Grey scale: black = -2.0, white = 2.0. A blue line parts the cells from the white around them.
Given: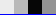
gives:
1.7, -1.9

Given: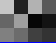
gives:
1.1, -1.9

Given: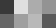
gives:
1.5, -1.1

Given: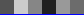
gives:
1.2, -1.5

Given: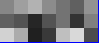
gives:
1.4, -1.5

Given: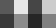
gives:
1.6, -1.4

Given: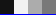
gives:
1.8, -1.7
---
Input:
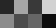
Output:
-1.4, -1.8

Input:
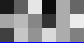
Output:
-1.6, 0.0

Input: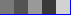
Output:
-0.1, 1.3

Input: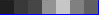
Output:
-1.5, -0.5

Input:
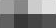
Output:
0.5, -0.7

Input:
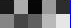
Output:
-1.6, 1.6

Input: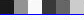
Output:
-1.6, 1.2

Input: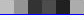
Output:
1.0, 0.7

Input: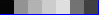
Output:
-1.9, -1.0
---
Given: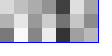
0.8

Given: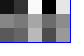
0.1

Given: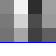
-0.1

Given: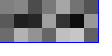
-0.6

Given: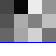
-0.7

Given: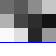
0.8

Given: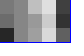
-0.3
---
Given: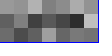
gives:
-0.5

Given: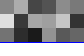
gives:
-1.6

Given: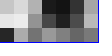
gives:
-0.2

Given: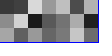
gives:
0.4

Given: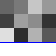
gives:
0.8

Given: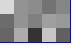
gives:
-1.2

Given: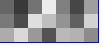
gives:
0.4

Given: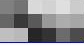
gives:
-1.4

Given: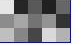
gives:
-0.9
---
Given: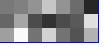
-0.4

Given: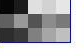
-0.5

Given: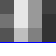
-0.2

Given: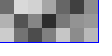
0.8

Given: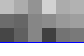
-0.3

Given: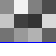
1.1

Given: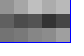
-0.5
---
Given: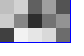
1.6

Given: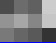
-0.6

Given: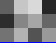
-0.7

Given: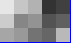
-0.2

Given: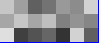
-0.7

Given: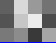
-1.1

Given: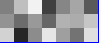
0.2
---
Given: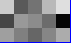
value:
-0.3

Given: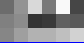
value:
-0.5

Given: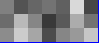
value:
0.7

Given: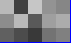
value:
0.5

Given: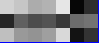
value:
-0.3

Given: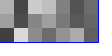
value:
-0.6
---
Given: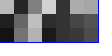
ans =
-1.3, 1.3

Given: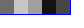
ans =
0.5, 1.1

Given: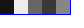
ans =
-0.4, 1.7

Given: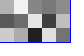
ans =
1.6, 1.8

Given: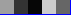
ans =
-1.9, 1.2

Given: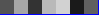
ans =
0.9, 1.3

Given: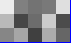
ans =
-0.3, 1.7

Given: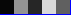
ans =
-1.4, 1.4

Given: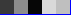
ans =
-1.9, 1.4

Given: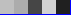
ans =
-0.9, 1.3
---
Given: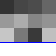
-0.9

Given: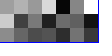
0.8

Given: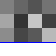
-0.4

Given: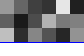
-0.4

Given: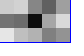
1.3

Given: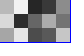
1.8
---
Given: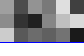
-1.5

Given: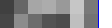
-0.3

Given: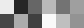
-1.0

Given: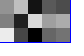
1.4

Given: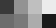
0.7

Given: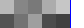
0.5

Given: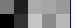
1.1
